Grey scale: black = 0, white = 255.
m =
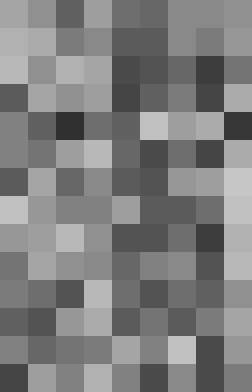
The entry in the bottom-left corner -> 69
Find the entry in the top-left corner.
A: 165
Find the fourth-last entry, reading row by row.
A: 75
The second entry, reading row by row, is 144
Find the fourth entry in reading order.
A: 158
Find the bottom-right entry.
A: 123
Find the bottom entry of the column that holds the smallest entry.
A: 129
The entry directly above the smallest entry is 144
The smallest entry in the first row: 97
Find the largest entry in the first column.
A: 192
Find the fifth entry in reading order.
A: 110
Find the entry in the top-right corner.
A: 144
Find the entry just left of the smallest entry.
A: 97
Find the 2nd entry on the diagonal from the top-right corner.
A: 123
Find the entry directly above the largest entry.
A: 171
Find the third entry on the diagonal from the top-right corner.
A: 103
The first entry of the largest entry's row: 91
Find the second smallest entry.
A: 55
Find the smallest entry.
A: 48
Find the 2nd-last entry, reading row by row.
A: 75
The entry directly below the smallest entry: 158
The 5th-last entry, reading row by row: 129
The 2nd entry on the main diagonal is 171

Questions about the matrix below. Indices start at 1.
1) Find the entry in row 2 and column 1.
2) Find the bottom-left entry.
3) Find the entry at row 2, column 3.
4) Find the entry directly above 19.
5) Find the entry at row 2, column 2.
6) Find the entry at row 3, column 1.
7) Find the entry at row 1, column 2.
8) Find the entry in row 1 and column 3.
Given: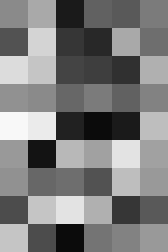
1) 82
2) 197
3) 54
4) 235
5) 212
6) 220
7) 169
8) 26

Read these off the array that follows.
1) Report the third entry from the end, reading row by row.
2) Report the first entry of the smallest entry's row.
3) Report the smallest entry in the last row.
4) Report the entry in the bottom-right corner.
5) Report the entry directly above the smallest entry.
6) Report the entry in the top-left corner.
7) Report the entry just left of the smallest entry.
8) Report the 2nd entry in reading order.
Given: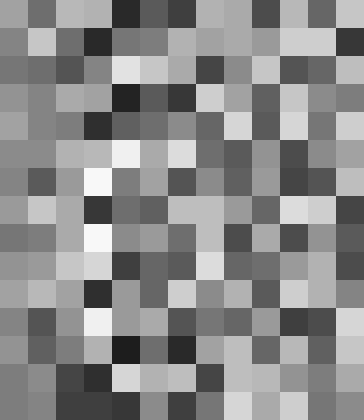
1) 206
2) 147
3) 55
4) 139
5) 154
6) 162
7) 178
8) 110

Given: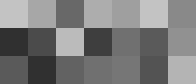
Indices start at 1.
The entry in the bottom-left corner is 90
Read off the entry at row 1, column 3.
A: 104
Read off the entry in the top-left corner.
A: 195
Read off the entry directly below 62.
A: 112
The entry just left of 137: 195
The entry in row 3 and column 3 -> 98

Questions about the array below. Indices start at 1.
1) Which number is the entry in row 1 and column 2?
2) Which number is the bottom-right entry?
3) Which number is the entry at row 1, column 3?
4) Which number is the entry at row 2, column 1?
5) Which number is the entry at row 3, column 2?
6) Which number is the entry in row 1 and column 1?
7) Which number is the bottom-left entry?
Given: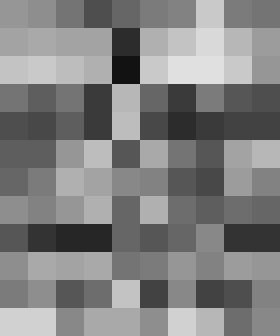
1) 142
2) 136
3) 116
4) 163
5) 201
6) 150
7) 209

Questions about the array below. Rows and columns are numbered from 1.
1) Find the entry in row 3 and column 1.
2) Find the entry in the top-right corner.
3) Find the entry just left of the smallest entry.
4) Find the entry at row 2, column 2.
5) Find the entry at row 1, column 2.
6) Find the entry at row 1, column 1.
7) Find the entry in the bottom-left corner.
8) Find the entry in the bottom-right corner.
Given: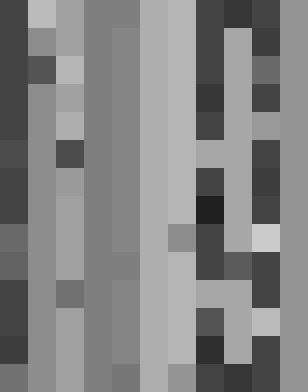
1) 68
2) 148
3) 181
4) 141
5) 187
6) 68
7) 113
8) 148
